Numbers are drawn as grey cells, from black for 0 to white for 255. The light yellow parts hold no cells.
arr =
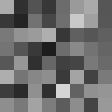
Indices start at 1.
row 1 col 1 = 172
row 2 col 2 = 36
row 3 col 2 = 147
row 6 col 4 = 142
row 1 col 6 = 154
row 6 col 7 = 66
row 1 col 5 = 108
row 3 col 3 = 155
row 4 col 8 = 101
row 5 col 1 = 87
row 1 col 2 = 48
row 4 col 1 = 116
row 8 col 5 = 92
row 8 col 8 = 153
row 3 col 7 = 86
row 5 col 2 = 151
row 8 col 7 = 68
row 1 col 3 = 83

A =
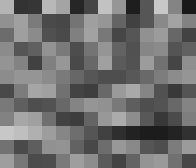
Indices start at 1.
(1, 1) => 180
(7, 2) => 124
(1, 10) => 30
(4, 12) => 139
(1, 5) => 164
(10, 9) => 46
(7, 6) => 67
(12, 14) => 71
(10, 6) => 110
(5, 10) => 82
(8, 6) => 132
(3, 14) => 66
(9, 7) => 100
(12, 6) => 158
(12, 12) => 154
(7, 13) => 57
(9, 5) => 66
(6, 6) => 103
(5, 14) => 143
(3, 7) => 162
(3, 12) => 156
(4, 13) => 84
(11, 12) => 78
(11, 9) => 152
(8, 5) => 104
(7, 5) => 113
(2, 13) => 163
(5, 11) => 156
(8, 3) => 78
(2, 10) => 65
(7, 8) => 104
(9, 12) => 56
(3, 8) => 120
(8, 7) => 149
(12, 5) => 122

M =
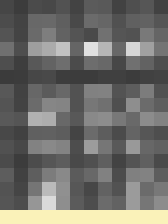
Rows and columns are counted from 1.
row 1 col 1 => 70
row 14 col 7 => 71
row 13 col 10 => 128
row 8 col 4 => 134
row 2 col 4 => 105
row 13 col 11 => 130
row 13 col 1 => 93
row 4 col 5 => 194
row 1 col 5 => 82
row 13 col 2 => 65
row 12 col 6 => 73
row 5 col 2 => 62
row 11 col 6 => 77
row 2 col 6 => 73
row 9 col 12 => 130
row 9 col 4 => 173
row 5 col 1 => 78
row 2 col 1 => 76
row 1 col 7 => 91
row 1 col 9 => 66
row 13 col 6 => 91
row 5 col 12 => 78
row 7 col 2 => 66
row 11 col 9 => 89
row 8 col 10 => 142
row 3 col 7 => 74
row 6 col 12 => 67
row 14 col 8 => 98
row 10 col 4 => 97
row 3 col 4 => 126
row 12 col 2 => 60
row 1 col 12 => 66
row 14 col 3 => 117
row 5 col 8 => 104
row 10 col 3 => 96
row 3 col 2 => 68
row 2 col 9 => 81
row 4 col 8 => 182
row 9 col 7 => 137

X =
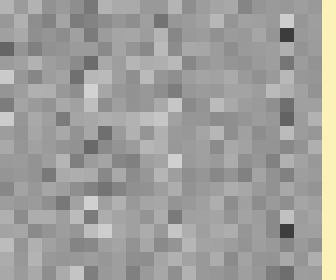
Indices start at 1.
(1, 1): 180
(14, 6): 143
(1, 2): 155
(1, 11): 153
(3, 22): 153
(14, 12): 158
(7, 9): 151
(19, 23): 174
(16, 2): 140
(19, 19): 149
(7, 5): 152
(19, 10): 143
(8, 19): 154
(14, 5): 158
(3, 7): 123
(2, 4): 131
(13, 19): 164
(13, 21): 129
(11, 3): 161
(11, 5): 148
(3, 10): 166
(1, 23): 153
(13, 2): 152
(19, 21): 169
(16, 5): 158
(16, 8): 173
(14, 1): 135
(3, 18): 153
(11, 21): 136
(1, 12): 153
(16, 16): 164
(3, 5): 141
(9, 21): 99
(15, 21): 143
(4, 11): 137
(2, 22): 150
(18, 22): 154
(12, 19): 151
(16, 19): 157
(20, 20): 125

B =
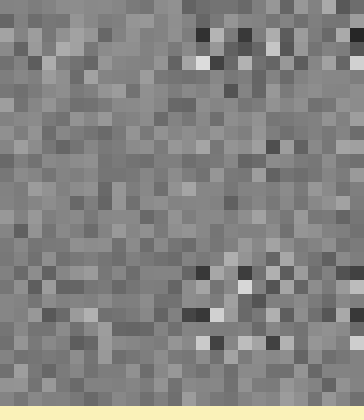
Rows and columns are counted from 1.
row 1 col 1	131
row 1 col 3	125
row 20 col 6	147
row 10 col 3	147
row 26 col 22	101
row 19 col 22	126
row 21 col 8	122
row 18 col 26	123
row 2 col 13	143
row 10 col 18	127
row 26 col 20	136
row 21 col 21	165
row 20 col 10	109
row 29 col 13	111
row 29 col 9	136
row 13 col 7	135
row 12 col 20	139
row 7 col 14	137
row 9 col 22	126
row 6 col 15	117
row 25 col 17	134
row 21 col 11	126
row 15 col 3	133
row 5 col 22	93
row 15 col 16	130
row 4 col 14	138
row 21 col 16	116
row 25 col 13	149
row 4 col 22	152
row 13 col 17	121
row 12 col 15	118
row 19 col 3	113
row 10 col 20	126
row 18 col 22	123
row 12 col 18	101
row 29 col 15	132
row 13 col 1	119

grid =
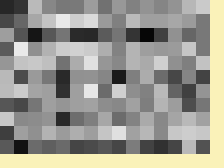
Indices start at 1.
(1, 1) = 39
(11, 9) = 70
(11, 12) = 49
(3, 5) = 117
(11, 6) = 69
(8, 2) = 72
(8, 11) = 126
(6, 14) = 133
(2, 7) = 218
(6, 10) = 127
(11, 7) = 75
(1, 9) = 152
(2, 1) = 71
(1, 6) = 121
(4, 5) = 204
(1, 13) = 147
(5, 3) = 200
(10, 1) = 62
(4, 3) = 144
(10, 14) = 205
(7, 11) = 129
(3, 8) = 91
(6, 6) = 145
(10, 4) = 179
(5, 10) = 180
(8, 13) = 157
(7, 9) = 207
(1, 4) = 135
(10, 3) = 144
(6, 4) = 119
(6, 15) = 67
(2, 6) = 205
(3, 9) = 117
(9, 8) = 167
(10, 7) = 158
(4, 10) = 180

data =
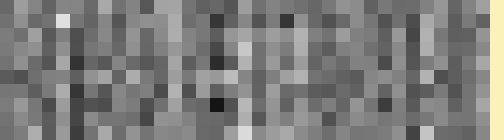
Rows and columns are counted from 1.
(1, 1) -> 104
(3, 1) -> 124
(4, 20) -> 143
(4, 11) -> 103
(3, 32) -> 120
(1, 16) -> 103
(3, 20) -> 157
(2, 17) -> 97
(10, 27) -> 119
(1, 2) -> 157
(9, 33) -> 118
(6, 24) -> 108
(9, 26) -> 139
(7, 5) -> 172
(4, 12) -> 128
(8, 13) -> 161
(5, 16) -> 44
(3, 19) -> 133
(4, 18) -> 199
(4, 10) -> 144
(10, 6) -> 61
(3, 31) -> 177
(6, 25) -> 97
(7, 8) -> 86
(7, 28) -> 99
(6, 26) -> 91
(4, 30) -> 82
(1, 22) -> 112
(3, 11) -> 104
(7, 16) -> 95
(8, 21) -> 97
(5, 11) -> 87
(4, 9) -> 104
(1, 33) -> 101
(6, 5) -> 130
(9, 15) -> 106
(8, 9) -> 132
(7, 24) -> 88

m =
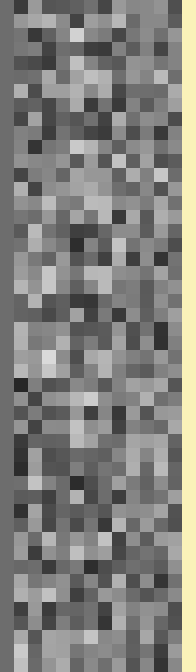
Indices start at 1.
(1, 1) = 109
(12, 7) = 155
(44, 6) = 101
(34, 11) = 103
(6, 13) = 110
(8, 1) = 109
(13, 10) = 173
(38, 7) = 117
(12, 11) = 162
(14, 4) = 141
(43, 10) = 107
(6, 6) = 162
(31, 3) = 67
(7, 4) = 159
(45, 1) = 109
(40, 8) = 158
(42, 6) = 90
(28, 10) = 162
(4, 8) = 58
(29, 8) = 142
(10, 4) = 61
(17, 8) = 103
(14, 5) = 149
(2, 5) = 139
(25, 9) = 164
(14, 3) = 68
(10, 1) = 109
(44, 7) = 113
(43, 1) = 109
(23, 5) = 94
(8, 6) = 171
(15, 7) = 187
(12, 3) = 136
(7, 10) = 110
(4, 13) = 131
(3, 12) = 112
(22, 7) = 55
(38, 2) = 95
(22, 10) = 123
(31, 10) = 130

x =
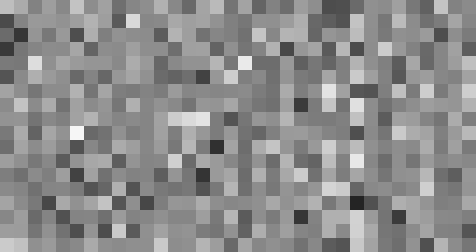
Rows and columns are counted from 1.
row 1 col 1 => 190
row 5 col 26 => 179
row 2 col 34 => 134
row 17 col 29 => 113
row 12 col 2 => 144
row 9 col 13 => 204
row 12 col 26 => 232
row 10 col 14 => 175
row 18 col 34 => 118
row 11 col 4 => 156
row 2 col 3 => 153
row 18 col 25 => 84
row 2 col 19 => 145
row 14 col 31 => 207
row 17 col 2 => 156
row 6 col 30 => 151
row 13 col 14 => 118
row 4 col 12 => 142
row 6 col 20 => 112
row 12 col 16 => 154
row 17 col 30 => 139
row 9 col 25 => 128
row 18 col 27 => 163
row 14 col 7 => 84
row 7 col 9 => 126
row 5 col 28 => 128
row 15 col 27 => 81
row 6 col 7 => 132
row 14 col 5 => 134
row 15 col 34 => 168
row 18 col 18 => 165
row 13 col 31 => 183
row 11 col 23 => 153
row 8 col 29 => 130
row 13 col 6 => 66
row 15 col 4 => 72
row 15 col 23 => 178
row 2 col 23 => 104
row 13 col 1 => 126
